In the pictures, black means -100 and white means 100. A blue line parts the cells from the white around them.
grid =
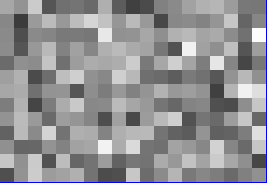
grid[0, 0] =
31
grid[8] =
[15, 47, 21, -17, 23, 17, 4, -39, 26, -43, 22, 45, 62, -36, -8, -17, 23, 56, -19]
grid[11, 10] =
-10
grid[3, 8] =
46
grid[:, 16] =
[22, 55, 10, 50, 4, 15, 41, -40, 23, -22, 5, 31, -17]
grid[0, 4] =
-12
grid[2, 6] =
-7
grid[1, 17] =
-21
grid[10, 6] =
30
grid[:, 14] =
[39, 3, 29, 26, -2, -11, 15, 6, -8, 16, 6, 28, 6]
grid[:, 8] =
[-28, 18, 14, 46, 36, 62, 19, 47, 26, 37, 35, -23, -38]
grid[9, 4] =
-10
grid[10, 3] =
15
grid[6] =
[31, 34, -12, 15, 16, -33, 11, -3, 19, 1, 16, 40, 19, 24, 15, -50, 41, 89, 74]
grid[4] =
[-16, 13, 10, 54, -12, 23, 35, 32, 36, 60, -5, 31, 62, 29, -2, 80, 4, -45, -7]
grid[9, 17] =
-2
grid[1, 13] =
9
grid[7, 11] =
-8
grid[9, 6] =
35
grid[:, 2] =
[59, 21, 8, 19, 10, -41, -12, -46, 21, 8, -19, 59, 60]
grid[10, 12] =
28
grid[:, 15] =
[43, 17, 33, 12, 80, -32, -50, -37, -17, -25, 65, 59, -2]
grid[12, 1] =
15
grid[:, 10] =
[-41, 20, 31, 28, -5, -13, 16, 20, 22, 45, -9, -10, -15]
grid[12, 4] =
27
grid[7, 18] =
55
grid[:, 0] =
[31, 6, 8, 10, -16, 25, 31, -2, 15, -23, 13, 55, -38]

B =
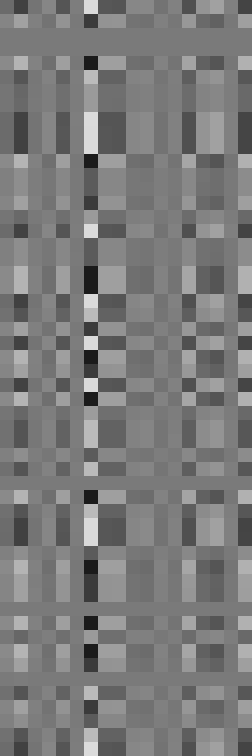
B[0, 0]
-16
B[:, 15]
[26, -24, -4, -4, -33, 16, 6, 6, 26, 26, 26, -33, -14, -14, -23, 6, 26, -13, -14, -33, -33, 26, 16, -23, 26, -33, -24, 26, -33, 6, 16, 16, -14, 16, -4, -33, 16, 26, 26, -14, -33, -23, -24, -4, -33, 6, -33, -23, -4, 16, -23, -13, 16, 26]
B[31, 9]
2
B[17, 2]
-2
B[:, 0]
[-16, 4, -4, -4, 8, -12, -8, -8, -16, -16, -15, 8, 0, 0, 4, -8, -16, 0, 0, 8, 8, -15, -11, 4, -15, 8, 4, -15, 8, -8, -11, -11, 0, -12, -4, 8, -12, -15, -16, 0, 8, 4, 4, -4, 8, -7, 8, 4, -4, -12, 4, 0, -11, -15]
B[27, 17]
-46
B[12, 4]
6
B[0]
[-16, -49, -9, 5, -33, -2, 72, -32, -33, 6, 7, -10, 1, -37, 16, 26, 0, -47]
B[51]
[0, 11, -2, -7, 6, -4, -29, 6, 6, -7, -8, -2, -5, 8, -10, -13, -5, 10]
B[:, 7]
[-32, 15, -4, -4, 25, -23, -13, -13, -33, -32, -32, 25, 6, 6, 15, -13, -32, 6, 6, 25, 25, -32, -23, 15, -32, 25, 15, -32, 25, -13, -23, -23, 6, -23, -4, 25, -23, -32, -32, 6, 25, 15, 15, -4, 25, -13, 25, 15, -4, -23, 15, 6, -23, -32]
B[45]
[-7, -19, -6, -1, -13, -3, 21, -13, -13, 0, 0, -6, -2, -15, 3, 6, -2, -18]
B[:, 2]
[-9, 0, -4, -4, 2, -7, -6, -5, -9, -9, -9, 1, -2, -2, 0, -5, -9, -2, -2, 1, 1, -9, -7, 0, -9, 1, 0, -9, 1, -6, -7, -7, -2, -7, -4, 1, -7, -9, -9, -2, 1, -1, 0, -4, 1, -6, 2, -1, -4, -7, 0, -2, -7, -9]
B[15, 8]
-13
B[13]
[0, 11, -2, -7, 6, -5, -29, 6, 6, -7, -7, -2, -5, 7, -11, -14, -5, 10]
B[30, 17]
-32
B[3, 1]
-4
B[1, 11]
0
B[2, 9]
-4
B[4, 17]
39
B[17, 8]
6
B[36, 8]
-23
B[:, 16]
[0, -6, -4, -4, -7, -1, -2, -2, 0, 0, 0, -8, -5, -5, -6, -3, 0, -5, -5, -7, -7, 0, -1, -6, 0, -7, -6, 0, -7, -3, -1, -1, -5, -1, -4, -7, -1, 0, 0, -5, -8, -6, -6, -4, -8, -2, -7, -6, -4, -1, -6, -5, -1, 0]
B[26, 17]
25
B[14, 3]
-10
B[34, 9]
-4
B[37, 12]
1
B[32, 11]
-2
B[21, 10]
8
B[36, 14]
9
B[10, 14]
16
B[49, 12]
0
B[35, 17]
39
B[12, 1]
11

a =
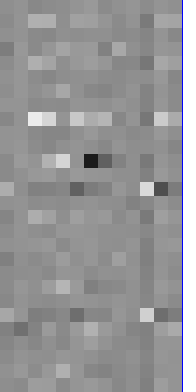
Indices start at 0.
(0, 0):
12
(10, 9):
11
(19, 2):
12
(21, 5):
17
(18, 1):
13
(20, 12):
15
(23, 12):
33
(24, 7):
15
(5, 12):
6
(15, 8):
9
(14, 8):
11
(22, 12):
-2
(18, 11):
15
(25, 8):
10
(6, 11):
16
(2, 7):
13
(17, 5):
16
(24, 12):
17
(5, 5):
13
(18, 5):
13
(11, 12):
11
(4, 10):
-7
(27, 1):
9
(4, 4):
12
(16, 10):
7
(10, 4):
13
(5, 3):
6
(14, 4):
10
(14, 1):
15
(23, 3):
21
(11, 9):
12
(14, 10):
7
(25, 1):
15
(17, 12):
19
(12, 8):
12
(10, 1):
18
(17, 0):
14

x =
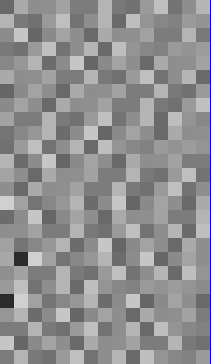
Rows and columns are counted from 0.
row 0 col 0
-18
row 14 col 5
41
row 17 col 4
41
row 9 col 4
-15
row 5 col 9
21
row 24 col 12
41
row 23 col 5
21
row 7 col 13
21
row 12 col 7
-3
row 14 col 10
8
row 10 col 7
49
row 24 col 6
33
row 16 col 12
42
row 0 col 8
-5
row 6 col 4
-18
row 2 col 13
41
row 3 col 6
42
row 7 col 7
27
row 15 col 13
-3
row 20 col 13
16
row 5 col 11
-10
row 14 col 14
33
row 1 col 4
50
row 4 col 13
12
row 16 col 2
27
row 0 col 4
27
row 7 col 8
-3
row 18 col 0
32
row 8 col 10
42
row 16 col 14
49
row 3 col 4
-10
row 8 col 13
16
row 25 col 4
21
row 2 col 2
-20
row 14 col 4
18
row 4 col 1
18
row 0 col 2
11
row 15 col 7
-18

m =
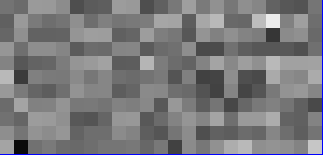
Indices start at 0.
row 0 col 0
-10
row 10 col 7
-8
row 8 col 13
17
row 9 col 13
10
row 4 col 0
3
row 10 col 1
-91
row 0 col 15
14
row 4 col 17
24
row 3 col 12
-12
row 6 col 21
19
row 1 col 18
48
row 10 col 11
-6
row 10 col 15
14
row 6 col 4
-13
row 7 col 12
19
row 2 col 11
-1
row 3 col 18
-32
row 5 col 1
-54
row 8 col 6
-34
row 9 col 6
-14
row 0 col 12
-6
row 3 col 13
11
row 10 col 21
3
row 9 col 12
-8
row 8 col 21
-25
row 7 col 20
-9
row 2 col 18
-2
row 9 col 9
3
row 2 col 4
-22
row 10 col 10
-19
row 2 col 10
23
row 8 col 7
-21
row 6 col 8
-27
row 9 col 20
-14
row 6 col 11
7
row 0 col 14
-4
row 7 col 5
-6

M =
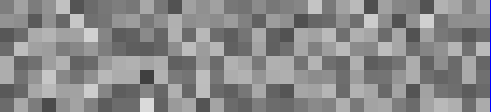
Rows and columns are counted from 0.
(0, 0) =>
-1
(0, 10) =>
32
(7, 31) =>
45
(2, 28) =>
31
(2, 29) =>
-36
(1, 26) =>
60
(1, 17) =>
1
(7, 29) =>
-16
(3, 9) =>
-26
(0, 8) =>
-1
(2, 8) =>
-28
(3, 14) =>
22
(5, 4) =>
7
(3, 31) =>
14
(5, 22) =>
10
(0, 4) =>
51
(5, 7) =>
44
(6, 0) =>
-30
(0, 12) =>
-36
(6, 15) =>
-17
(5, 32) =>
-15
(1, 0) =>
15
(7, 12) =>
21
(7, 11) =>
-22
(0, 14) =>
13
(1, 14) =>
15
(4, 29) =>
36
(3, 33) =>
-11
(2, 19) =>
-24
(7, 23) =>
2
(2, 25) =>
38
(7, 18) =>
-1
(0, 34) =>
27
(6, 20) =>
-33
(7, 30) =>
29
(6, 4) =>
26
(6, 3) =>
45
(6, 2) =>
31
